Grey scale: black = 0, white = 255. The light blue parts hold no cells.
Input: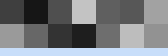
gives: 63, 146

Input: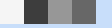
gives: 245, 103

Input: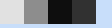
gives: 225, 49

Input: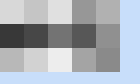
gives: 216, 138

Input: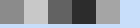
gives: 139, 165

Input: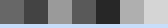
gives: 103, 213

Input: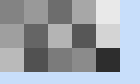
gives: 131, 45

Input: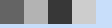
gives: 100, 205

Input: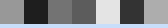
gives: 152, 173

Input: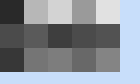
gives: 41, 132
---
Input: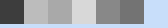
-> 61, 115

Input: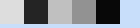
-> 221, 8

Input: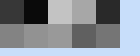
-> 55, 117

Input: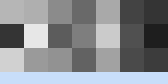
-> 182, 60

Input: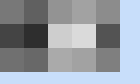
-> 120, 127

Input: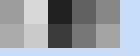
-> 156, 164

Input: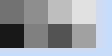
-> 113, 162
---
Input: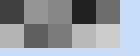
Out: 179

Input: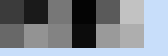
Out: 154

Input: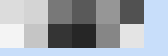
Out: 220

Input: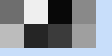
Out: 159

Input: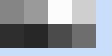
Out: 154

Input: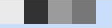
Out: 119

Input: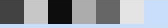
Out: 172
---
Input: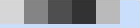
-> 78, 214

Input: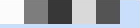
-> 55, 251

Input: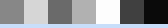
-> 177, 253

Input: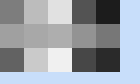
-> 174, 240

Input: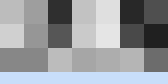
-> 202, 229

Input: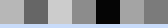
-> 139, 203
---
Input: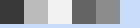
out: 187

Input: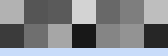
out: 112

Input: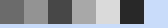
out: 146

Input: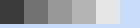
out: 114

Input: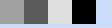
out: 91

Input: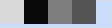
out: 9

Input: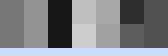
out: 147

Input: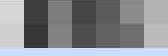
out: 54

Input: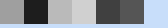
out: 29

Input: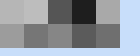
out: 118
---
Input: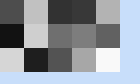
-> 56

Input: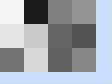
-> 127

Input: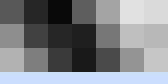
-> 225

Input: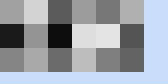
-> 119

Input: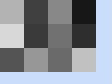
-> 135

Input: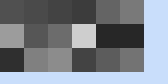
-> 100

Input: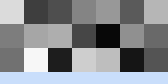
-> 90
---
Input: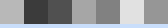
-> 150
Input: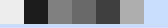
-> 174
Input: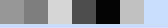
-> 192
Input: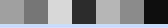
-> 15
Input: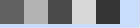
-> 52
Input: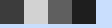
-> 31
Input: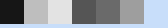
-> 158
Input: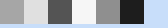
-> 29
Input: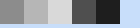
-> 30
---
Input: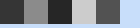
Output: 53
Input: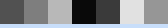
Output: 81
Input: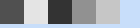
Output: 80
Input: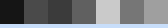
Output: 21
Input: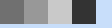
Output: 112
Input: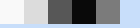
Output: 249
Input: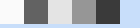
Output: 250
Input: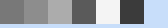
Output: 120
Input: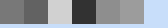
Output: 120
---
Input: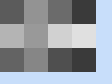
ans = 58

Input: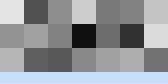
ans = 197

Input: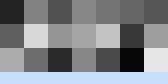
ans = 86

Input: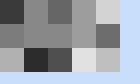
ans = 211

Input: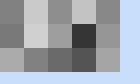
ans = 136

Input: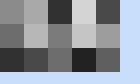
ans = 73

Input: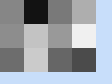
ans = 174
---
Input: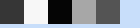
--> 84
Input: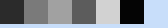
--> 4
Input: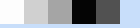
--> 81
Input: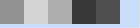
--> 79
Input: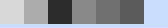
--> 91
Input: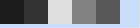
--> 87
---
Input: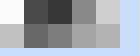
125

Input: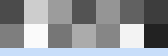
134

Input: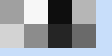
140

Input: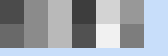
81

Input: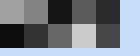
104

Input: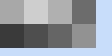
79

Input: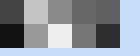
238

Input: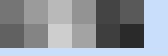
163

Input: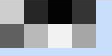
185

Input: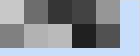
186
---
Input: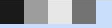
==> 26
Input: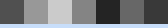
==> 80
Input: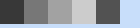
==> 56
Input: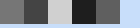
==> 118
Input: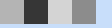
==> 180
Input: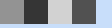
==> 147
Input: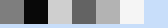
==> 126
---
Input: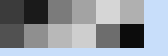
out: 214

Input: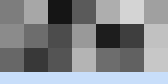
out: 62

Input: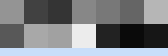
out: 101

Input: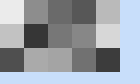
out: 135

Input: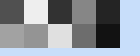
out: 134

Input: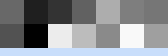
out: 126

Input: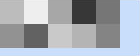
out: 55

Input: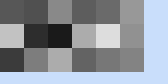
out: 221

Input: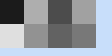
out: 76

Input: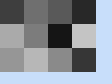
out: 21
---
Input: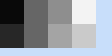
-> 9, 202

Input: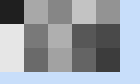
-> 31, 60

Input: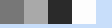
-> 119, 253

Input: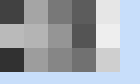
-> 65, 207

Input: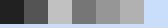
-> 33, 177

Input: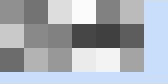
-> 144, 164

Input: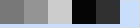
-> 120, 48

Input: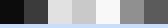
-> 12, 91
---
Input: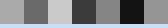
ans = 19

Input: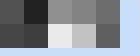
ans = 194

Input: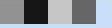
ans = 198

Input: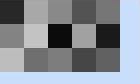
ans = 70

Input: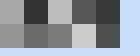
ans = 203

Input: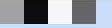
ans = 247

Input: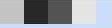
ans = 83

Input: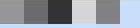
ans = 214

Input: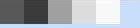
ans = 220
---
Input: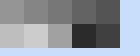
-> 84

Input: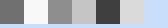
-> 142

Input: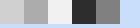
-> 172

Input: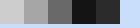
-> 105

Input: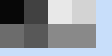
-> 88

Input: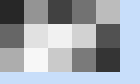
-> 65
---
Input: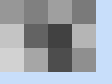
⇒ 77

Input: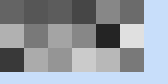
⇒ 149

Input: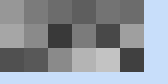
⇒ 138

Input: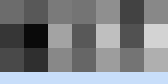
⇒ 136

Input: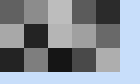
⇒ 21

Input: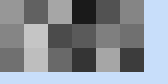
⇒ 105

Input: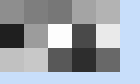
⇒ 88

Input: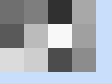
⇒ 76
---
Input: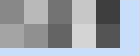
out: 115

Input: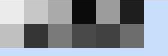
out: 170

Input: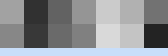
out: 98

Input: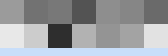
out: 120

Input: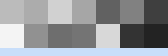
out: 209

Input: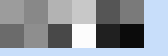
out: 179
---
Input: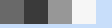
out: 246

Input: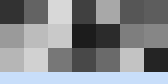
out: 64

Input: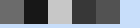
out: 55

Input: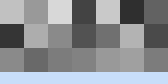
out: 67

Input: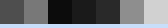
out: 26

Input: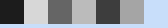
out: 187

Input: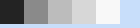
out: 215

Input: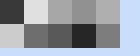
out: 145

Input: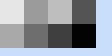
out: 84
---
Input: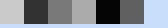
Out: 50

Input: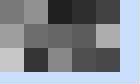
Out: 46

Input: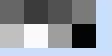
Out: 59

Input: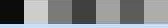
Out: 64

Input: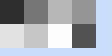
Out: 82

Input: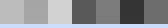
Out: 89

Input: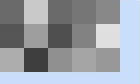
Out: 78

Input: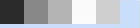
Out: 136

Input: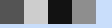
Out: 84
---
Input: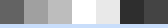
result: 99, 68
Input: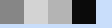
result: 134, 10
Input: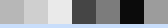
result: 183, 156
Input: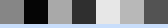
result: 134, 83
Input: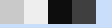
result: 201, 63
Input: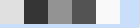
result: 224, 249
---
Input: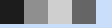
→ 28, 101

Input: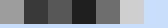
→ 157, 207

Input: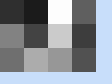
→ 47, 81

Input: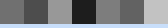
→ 112, 194

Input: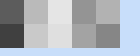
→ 92, 134

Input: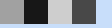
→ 161, 72
